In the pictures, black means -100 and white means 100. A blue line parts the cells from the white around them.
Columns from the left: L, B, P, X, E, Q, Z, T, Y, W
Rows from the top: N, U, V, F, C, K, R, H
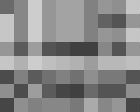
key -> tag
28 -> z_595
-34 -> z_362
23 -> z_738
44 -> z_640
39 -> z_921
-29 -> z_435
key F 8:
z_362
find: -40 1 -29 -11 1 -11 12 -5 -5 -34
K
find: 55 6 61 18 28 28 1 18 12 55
V
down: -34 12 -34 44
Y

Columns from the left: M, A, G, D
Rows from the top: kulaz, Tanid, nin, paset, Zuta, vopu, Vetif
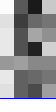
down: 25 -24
A
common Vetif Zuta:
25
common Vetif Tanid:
76
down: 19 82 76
M

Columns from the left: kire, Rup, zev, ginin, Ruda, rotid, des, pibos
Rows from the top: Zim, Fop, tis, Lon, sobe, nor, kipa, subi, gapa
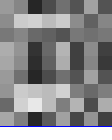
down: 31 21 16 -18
kire
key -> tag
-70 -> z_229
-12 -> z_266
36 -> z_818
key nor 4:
z_266
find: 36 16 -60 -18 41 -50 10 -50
Lon
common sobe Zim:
5
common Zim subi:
-40

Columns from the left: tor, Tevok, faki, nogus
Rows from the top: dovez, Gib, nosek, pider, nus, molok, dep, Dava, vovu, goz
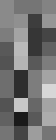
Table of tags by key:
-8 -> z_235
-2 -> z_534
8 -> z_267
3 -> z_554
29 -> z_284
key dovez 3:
z_554
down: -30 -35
tor
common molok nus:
-2
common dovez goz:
-8
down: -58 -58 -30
faki

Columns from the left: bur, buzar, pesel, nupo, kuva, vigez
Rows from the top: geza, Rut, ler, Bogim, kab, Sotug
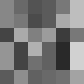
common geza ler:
-6
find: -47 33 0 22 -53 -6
ler
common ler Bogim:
-47
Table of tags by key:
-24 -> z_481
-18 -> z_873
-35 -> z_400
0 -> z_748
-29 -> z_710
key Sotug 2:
z_481
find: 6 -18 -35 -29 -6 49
geza

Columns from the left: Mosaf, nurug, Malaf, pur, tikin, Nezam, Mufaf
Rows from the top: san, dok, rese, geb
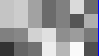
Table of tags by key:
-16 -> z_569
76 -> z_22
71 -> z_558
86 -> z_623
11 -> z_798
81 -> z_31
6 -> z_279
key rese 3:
z_22
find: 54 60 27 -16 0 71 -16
san
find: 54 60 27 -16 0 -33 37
dok
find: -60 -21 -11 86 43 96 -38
geb
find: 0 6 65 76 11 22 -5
rese
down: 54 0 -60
Mosaf

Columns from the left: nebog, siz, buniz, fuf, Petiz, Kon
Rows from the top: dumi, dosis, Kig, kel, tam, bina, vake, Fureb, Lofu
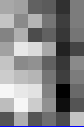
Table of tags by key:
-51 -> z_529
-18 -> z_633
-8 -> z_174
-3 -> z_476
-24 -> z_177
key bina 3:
z_174
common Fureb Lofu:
-34
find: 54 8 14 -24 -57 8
tam

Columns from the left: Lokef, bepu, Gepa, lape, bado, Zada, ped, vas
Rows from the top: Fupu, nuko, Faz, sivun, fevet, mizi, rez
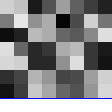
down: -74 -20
bepu
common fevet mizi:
63
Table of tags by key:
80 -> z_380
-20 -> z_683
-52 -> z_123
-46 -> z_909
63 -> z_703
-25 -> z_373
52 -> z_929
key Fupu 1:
z_929
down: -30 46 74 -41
Zada
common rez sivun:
-20
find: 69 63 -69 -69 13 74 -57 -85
fevet

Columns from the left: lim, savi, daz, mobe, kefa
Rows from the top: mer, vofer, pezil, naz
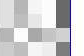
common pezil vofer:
98
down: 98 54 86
mobe
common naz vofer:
49
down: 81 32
daz
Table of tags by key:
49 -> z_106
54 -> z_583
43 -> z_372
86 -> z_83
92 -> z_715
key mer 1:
z_372
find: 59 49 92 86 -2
naz
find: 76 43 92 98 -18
mer

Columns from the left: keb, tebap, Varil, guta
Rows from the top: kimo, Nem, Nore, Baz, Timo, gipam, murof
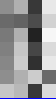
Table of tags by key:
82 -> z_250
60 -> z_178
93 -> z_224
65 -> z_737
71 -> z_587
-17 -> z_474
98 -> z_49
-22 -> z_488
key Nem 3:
z_737
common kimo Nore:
38
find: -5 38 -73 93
Nore
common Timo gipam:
60
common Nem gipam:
-17
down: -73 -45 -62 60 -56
Varil

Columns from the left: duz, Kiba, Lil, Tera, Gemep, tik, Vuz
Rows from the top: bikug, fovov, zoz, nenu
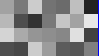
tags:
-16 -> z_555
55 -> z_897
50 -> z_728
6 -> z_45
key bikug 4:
z_555
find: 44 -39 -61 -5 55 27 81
fovov
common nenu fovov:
-39
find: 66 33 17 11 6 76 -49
zoz
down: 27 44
duz

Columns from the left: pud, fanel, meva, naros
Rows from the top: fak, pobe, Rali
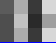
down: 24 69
naros
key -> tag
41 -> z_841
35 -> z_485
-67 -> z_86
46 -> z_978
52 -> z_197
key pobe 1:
z_197

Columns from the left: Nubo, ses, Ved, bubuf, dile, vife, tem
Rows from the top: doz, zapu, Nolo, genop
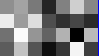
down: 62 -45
vife
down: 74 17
Ved
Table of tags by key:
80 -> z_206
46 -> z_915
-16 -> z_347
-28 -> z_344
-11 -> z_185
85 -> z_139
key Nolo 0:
z_185
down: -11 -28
Nubo
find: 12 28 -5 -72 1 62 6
doz
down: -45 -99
vife
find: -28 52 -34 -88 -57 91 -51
genop

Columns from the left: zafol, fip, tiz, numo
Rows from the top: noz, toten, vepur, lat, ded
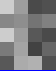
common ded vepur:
-31
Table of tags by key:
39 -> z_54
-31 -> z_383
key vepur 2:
z_383
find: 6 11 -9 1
toten

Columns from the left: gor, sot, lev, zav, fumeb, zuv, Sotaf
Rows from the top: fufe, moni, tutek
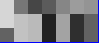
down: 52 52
sot
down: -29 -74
zav
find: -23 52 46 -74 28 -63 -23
tutek

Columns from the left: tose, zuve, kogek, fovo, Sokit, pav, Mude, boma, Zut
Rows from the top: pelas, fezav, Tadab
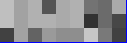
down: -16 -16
boma
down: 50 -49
tose
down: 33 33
Sokit
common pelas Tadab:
27
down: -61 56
Mude
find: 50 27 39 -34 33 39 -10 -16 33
pelas
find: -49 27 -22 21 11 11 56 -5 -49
Tadab

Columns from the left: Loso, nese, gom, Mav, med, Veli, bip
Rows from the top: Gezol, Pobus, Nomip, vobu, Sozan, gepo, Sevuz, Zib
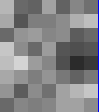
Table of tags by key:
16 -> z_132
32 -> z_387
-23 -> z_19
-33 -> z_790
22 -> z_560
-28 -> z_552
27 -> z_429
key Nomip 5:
z_552
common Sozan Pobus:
49
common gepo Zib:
-1

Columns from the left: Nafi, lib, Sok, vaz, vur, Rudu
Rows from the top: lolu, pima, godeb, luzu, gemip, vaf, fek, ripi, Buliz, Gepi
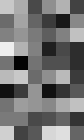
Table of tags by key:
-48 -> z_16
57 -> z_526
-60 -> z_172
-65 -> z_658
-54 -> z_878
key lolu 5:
z_16
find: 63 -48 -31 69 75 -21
Gepi
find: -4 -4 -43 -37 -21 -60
Buliz
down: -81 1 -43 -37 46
vur
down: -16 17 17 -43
Sok
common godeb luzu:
1

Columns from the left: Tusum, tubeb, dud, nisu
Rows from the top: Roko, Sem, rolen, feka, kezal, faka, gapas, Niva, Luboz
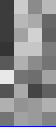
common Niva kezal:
38
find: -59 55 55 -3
feka
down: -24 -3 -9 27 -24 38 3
nisu

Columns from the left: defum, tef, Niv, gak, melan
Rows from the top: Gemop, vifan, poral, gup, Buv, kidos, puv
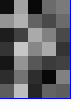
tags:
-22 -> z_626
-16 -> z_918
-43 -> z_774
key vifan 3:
z_774
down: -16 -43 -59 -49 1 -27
melan
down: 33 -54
gak
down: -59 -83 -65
defum
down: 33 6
Niv

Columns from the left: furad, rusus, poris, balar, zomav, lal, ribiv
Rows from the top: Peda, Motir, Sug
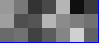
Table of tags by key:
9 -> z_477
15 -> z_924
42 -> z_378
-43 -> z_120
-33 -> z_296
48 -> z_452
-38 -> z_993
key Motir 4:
z_477
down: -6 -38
rusus
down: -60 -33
poris
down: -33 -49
poris
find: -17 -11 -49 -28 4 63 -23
Sug
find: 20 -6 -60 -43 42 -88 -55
Peda
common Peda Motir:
42

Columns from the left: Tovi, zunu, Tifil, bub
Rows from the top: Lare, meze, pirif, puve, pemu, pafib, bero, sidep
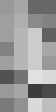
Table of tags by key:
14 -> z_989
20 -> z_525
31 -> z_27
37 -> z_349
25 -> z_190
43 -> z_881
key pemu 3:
z_525
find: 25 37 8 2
meze

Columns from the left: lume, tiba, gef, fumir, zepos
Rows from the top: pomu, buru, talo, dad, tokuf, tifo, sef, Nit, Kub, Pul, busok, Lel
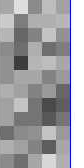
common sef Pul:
20
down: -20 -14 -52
tiba
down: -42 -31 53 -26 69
fumir
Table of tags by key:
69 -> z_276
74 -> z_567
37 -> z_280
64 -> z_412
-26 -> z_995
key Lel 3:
z_276
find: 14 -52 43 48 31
tokuf
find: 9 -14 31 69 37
Lel

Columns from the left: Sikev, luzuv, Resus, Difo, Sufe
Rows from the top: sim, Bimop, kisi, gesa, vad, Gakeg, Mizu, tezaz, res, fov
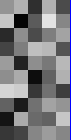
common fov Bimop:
5
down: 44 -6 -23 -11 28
Difo
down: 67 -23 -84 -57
Sikev
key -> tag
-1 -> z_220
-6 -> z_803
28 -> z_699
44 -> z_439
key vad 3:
z_803
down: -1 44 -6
Difo

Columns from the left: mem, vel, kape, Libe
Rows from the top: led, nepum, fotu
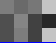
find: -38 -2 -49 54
fotu
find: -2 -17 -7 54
led
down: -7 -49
kape
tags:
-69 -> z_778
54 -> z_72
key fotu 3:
z_72

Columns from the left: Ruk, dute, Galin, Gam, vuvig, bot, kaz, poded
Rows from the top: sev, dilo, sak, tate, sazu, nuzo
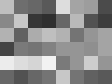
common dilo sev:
-19
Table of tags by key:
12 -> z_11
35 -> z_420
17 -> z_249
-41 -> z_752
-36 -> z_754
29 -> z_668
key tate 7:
z_668
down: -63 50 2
Gam
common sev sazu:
73
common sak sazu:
17
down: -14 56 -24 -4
dute

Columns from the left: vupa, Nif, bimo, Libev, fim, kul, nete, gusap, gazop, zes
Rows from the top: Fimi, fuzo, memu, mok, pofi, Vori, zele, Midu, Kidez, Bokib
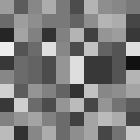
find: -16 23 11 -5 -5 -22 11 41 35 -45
fuzo
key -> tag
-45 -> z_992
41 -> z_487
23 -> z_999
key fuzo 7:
z_487
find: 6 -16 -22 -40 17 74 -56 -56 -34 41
Vori

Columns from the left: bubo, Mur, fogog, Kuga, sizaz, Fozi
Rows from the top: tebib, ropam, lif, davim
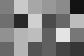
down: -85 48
Fozi
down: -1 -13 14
bubo
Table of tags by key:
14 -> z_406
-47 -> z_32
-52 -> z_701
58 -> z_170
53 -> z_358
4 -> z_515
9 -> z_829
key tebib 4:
z_829
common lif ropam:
48
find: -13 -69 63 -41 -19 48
ropam
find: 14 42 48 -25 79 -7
lif
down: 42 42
Mur

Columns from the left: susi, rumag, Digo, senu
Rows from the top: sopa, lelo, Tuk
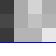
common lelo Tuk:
41
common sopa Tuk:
-55
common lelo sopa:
35
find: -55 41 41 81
Tuk
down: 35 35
rumag
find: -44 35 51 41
lelo

